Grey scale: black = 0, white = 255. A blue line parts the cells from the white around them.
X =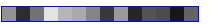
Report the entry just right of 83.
76
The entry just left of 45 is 147
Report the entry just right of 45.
114

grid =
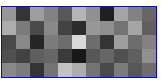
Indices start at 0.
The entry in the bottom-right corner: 109
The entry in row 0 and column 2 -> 157
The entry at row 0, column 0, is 151
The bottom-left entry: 136
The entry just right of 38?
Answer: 123
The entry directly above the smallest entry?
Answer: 217
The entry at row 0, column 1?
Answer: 52
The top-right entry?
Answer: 102
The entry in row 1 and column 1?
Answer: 123
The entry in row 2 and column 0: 73
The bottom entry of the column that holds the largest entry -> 173
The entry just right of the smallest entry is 87
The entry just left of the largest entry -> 109
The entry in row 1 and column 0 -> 173
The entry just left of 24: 58
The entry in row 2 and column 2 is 38

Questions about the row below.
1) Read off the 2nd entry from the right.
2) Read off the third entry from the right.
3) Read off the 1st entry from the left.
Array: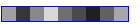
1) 97
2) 32
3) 160
